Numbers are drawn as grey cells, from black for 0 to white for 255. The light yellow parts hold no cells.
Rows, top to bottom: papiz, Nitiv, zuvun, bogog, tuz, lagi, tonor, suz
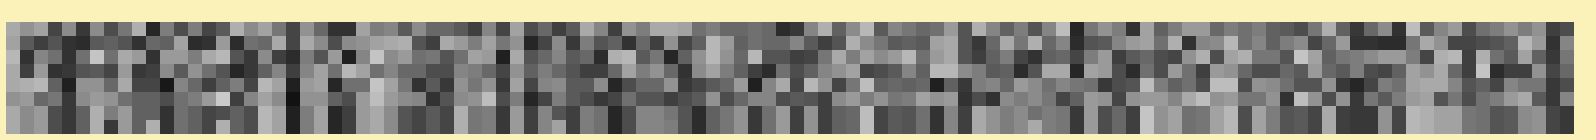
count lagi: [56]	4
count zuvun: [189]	0
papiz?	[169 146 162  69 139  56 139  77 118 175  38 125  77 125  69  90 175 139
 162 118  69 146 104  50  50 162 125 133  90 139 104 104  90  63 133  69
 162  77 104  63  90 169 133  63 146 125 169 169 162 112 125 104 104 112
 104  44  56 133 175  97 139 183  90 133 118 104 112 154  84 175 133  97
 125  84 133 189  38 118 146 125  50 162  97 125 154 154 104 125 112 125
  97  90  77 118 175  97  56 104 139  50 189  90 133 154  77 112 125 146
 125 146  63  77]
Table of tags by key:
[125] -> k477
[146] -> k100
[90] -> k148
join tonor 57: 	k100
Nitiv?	[162  90  63  84  50  44  90  97  84  50 104  97 162  44  50 154  44 112
 104 169  69 169 139  77 139 146 162 169 175  84  63 169 154 125 162 118
 146  38  69 139  56 125  84  97  50 104  63 146  69  97 183 154  97 112
 104 104 133  90  63  84 175 139 118  90  97  90 162 169  84  56 104 169
 118 175 104 133  44  84  90 133 154 162 112 175  50 133 139 183 112 133
  97 125 139  69 104 154  50  50  44  44 118 169 146  69  69  77  84  97
 183 154  50 133]

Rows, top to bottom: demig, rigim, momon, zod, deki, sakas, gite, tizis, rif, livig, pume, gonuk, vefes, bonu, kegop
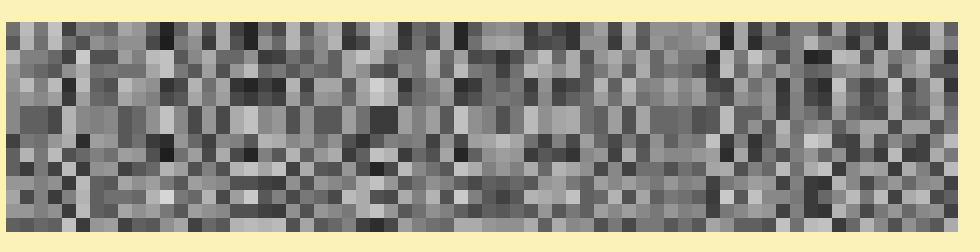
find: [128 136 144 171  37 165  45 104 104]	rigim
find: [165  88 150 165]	zod
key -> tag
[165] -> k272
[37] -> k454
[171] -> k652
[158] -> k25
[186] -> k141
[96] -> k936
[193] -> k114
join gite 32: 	k114
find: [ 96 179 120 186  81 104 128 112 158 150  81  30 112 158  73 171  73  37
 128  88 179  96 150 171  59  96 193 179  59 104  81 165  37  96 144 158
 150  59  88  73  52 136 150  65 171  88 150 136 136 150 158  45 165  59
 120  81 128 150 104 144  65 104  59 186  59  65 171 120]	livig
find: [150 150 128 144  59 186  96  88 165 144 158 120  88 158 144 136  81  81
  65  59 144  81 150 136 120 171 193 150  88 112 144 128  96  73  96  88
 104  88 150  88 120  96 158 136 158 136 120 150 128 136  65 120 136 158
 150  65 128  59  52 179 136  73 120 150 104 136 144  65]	bonu
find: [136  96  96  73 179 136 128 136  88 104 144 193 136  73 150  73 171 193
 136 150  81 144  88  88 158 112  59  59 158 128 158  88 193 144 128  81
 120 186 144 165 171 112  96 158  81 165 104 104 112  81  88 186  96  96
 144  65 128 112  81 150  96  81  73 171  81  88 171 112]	gite

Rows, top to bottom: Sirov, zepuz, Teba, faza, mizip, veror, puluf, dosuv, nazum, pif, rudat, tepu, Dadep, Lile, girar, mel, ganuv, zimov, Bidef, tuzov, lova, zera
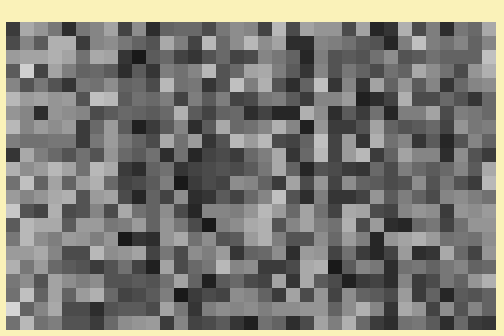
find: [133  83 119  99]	faza
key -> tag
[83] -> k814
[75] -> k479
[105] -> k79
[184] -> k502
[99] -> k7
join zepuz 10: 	k814
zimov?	[176 119 155 105  91  83  59  83 113  67  32 163  75 105 119 184 133 141
  59  59  75 169 176  25  91 133 119  45 113 119  99 119 133  99 105]

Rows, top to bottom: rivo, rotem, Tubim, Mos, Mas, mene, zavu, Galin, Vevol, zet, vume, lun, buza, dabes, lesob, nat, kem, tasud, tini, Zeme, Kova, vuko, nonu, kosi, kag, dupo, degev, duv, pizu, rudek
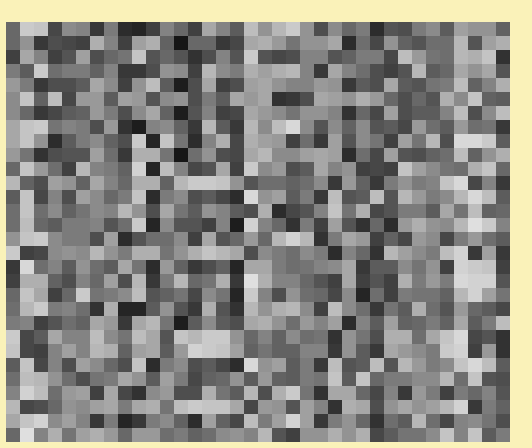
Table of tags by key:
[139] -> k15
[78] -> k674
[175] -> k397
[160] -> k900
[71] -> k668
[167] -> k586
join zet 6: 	k900
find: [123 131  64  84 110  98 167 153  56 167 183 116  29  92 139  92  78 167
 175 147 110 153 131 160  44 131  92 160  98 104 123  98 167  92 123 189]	vuko
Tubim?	[ 64 167 131  64  84 160  78 104 116 196  84 104  84  50  78 131  84 202
  84  71  78 131 131  84  98 123 123  71 189 153 116 110 183 175 196  50]
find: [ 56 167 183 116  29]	vuko

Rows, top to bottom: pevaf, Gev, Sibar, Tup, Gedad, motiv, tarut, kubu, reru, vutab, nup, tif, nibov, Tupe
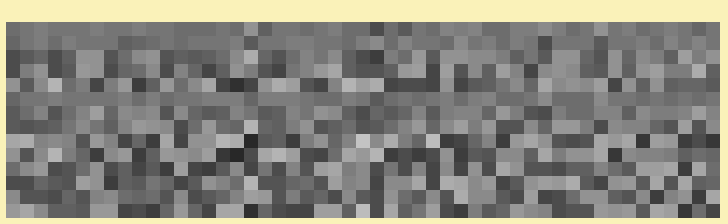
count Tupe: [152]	7
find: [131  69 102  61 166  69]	reru

